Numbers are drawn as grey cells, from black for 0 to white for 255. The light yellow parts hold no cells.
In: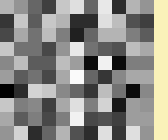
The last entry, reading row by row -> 148
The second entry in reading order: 148
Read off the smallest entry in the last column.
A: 63
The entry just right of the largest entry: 102
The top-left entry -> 180
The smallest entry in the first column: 0
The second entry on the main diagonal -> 199
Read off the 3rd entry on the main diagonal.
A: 114
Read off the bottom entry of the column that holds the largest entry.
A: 81
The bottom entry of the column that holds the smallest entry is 148
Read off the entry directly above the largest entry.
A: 157
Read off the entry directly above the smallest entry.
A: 157
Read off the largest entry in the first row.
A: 232
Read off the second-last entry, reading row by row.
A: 223
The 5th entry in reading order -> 199
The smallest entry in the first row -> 44
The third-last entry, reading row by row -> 54
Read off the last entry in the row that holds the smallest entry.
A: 136
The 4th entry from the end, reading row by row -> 223
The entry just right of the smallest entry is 44
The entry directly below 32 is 232
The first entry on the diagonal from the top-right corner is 148
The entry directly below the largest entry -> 102

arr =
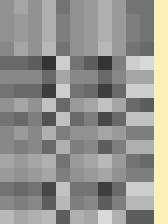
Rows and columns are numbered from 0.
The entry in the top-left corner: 145
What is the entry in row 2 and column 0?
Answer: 145
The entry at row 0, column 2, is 145
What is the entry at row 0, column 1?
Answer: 165
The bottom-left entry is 184
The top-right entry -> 115
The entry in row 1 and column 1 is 154
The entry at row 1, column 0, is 145
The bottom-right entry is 93
